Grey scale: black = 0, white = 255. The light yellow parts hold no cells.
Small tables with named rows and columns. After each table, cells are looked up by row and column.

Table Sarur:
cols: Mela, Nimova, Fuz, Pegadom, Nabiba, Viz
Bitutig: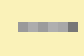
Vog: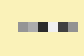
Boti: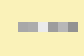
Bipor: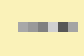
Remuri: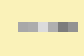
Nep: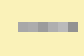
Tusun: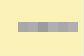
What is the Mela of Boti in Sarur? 168
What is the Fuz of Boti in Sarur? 235
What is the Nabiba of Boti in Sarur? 183
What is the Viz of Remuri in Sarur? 146
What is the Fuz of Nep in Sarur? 156
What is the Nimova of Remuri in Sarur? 172
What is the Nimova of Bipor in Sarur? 153
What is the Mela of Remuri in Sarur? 168
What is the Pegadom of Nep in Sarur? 175
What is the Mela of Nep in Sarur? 168
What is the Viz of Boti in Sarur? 146
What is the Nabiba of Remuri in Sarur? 124
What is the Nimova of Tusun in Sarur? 172
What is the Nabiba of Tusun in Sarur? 168
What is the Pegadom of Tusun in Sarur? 175
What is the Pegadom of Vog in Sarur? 240
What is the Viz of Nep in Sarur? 146
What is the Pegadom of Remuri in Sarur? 175

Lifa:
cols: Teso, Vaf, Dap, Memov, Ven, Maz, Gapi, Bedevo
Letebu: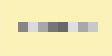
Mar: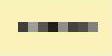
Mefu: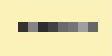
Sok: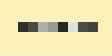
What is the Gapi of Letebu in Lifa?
168
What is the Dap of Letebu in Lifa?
167
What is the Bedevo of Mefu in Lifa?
103
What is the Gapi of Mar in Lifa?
79
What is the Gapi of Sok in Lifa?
76
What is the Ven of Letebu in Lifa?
104
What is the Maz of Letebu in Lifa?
223
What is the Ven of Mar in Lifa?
143
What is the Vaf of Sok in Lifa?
75
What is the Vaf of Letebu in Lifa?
218
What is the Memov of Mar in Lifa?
30
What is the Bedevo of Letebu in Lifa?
200
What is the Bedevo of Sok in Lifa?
68

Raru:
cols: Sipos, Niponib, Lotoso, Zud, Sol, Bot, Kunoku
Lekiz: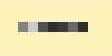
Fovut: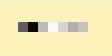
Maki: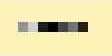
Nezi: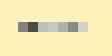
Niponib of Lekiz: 203
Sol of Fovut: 212
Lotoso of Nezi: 190
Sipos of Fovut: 94
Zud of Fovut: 249
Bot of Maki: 115
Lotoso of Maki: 28
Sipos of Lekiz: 131
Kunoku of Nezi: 208
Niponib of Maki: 207
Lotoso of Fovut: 187
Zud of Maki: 0
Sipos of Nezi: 131
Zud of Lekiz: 47
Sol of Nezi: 176
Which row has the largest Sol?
Fovut

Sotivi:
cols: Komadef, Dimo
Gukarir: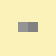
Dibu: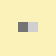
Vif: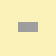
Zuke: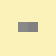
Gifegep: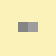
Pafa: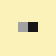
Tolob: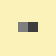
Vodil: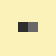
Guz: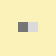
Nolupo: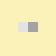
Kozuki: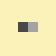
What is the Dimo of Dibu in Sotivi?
207
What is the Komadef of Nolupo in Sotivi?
227
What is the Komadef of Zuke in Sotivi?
136
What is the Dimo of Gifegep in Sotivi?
157
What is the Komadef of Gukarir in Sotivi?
148
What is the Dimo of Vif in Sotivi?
159
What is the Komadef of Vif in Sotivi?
157
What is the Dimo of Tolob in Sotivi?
61
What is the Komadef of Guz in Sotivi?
118
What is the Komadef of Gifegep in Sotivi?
132
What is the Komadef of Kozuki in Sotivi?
73
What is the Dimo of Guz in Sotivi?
218
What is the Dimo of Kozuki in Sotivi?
163
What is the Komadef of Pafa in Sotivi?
162
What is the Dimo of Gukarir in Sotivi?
129
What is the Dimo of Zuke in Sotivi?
128
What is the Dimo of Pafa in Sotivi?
23
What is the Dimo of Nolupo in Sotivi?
163

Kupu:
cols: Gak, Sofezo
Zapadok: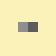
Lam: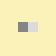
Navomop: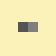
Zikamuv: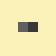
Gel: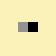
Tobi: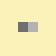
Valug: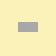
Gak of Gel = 147
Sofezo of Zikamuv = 56
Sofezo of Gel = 1
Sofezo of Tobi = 179
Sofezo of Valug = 169
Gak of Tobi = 111
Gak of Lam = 133
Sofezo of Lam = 219
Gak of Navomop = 85
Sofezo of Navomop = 126
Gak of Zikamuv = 96
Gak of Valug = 167
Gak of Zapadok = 143
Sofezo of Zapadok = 92
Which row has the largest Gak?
Valug

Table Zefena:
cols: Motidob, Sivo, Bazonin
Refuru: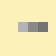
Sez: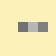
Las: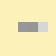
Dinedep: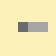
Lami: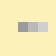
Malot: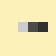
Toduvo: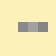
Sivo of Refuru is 137
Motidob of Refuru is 179
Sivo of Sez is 182
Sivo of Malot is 75
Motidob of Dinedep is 107
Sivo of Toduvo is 161
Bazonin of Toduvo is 133
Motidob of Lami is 155
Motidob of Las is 151
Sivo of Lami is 185
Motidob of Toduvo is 138
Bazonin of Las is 214
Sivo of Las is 150
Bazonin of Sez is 127
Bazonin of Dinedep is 165
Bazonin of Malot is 48
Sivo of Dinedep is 165
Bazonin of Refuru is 115
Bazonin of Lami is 207

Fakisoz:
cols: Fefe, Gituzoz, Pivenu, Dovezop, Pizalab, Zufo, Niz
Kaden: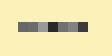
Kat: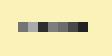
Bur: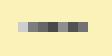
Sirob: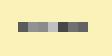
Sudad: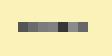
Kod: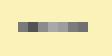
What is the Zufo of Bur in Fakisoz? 82
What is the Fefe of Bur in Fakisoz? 206
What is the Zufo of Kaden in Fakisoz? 130
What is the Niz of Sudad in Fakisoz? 103
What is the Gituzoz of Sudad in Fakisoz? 107
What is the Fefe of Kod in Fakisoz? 122
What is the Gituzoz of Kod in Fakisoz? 83
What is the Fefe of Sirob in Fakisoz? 91
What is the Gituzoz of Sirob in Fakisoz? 145
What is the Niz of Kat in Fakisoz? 34
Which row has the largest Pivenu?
Kaden

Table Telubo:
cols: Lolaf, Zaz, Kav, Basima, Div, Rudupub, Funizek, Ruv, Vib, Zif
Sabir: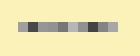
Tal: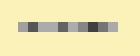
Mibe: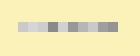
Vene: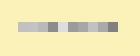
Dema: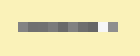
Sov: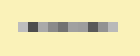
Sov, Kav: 169
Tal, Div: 99
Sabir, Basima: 146
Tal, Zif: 170
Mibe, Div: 209
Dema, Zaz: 112
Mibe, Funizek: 182
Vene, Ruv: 193
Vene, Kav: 185
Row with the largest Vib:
Dema

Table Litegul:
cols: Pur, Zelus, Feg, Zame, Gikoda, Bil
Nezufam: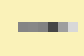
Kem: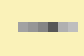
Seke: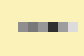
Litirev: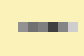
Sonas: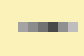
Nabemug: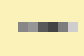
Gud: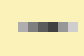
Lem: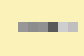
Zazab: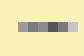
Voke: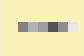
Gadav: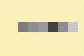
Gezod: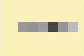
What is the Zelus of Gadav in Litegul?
143
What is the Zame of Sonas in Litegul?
73
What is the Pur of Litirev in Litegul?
146
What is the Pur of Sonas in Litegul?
163
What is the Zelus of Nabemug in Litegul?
150
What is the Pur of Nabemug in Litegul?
135
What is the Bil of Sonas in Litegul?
190
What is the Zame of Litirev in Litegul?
63
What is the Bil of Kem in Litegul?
190
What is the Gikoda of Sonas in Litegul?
144
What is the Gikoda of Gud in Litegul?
151
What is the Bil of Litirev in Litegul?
206

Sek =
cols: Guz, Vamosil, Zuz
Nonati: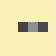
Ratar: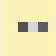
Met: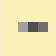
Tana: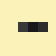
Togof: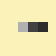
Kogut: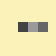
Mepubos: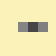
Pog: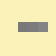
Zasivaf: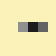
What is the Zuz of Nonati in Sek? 73
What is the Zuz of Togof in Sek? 44
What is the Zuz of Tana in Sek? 44
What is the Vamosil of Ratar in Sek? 215
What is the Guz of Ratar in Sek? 81
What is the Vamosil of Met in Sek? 78
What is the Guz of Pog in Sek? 121
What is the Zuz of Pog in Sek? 132
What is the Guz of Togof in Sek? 177

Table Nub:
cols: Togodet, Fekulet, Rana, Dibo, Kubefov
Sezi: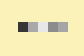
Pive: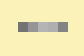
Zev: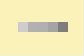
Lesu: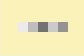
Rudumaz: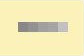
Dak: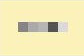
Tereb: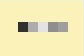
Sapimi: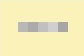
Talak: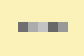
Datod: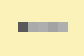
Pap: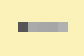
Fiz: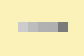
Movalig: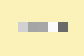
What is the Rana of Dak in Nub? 181
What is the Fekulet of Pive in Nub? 149
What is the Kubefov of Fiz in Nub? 123
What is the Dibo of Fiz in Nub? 176
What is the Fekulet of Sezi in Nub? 169
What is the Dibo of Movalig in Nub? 251
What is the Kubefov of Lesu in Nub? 147
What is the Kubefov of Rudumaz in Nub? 193
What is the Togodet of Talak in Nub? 112
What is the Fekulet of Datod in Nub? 170
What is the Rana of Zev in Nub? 176
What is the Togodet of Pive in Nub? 115
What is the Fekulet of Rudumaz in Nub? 146
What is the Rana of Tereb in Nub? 227
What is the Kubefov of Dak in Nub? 218
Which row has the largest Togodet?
Lesu

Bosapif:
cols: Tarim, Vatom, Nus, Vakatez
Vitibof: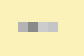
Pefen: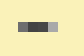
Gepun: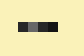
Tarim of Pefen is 110
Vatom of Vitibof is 138
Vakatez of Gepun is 20
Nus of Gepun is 39
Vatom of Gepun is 103
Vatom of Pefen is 67
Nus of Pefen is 71
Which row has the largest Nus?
Vitibof

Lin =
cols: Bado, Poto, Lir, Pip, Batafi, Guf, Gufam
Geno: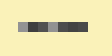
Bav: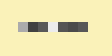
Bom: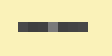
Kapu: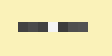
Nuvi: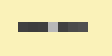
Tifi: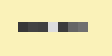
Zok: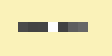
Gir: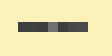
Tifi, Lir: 64
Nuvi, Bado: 64
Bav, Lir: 88
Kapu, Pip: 244
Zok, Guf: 94
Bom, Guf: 68
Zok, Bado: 74
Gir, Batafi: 61
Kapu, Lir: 65
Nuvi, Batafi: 65
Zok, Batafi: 66
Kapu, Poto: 75
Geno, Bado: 147
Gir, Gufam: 74
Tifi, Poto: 67
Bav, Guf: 75
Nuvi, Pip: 184
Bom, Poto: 63
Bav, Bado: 171
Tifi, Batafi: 60
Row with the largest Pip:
Zok

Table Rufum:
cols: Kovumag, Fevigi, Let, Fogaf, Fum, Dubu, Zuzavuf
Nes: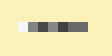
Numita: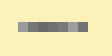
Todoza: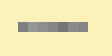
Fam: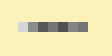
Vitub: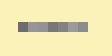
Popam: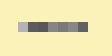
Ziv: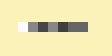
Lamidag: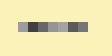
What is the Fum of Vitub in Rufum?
131
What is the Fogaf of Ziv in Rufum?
135
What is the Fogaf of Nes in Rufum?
135
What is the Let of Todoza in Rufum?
142
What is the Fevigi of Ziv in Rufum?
135
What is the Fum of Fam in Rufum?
80
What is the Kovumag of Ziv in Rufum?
252
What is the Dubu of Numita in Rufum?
157
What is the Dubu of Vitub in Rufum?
155
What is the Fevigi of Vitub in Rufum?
150
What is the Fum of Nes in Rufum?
65
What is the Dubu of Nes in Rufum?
104
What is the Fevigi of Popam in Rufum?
92
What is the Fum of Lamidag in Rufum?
163
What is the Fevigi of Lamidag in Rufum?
64
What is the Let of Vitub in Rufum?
147
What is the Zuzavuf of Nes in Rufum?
106
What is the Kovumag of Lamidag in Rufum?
157
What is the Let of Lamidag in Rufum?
103
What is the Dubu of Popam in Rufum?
135
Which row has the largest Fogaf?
Lamidag

